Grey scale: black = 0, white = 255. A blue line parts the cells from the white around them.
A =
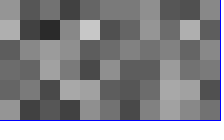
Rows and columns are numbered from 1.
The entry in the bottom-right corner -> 114
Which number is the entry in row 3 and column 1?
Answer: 93
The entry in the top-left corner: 149
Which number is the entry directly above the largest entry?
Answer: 101
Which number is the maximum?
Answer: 199
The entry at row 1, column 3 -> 114
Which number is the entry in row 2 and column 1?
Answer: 175
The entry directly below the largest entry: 93
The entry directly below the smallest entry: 155
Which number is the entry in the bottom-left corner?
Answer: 149
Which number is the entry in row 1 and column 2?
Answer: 86
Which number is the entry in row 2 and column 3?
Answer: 42
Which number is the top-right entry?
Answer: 136

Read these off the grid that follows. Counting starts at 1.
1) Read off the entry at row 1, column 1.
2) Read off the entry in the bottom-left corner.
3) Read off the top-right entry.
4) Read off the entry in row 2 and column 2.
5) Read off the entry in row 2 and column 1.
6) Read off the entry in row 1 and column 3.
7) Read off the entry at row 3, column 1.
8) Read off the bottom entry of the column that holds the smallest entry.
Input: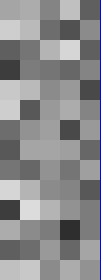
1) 165
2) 192
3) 95
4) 186
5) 206
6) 132
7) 95
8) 172

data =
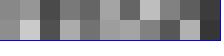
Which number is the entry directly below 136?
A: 142
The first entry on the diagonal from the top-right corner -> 60
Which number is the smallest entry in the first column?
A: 136
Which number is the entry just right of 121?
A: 101
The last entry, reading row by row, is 54
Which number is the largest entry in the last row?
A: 202
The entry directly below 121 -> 171

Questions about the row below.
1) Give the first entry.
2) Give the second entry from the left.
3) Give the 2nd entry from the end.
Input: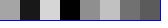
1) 165
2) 24
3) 113

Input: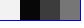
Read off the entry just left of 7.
242
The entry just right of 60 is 118

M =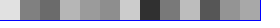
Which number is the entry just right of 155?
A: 142
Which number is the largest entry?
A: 225
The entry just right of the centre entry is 48
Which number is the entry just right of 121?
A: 189

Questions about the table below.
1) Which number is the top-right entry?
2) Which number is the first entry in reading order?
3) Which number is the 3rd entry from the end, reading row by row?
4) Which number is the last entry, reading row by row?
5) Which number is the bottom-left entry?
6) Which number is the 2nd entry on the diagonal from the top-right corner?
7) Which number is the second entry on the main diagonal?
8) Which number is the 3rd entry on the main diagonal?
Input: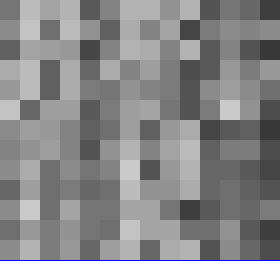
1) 62
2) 117
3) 139
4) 77
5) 139
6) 131
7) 195
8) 158

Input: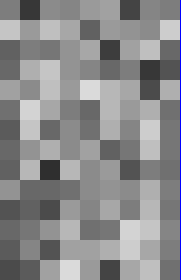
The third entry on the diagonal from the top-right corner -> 161
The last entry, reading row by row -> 112
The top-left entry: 125
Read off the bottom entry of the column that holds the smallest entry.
161
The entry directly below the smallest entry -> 104
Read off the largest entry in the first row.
161
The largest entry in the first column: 197
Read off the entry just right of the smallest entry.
183
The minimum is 47
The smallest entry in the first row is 55
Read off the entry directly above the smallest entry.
175
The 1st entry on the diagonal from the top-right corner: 125
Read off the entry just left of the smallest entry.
183
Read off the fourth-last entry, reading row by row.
68
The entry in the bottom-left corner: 75
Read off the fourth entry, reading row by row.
133
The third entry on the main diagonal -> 118
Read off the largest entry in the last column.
205
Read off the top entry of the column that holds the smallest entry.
139
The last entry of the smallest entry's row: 112
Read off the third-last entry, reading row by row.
167

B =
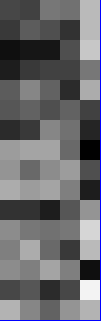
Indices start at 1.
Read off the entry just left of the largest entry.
71
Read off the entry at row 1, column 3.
119
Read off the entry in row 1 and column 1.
71
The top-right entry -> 186
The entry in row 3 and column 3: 22
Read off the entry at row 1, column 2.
65
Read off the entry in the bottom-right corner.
179
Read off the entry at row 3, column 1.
15
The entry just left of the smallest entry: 105
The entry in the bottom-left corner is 179
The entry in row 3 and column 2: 22
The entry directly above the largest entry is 15
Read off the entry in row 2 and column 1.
57
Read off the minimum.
1
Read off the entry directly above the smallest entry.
37

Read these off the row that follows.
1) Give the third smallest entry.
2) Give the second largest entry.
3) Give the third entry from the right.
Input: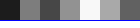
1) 97
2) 169
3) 248
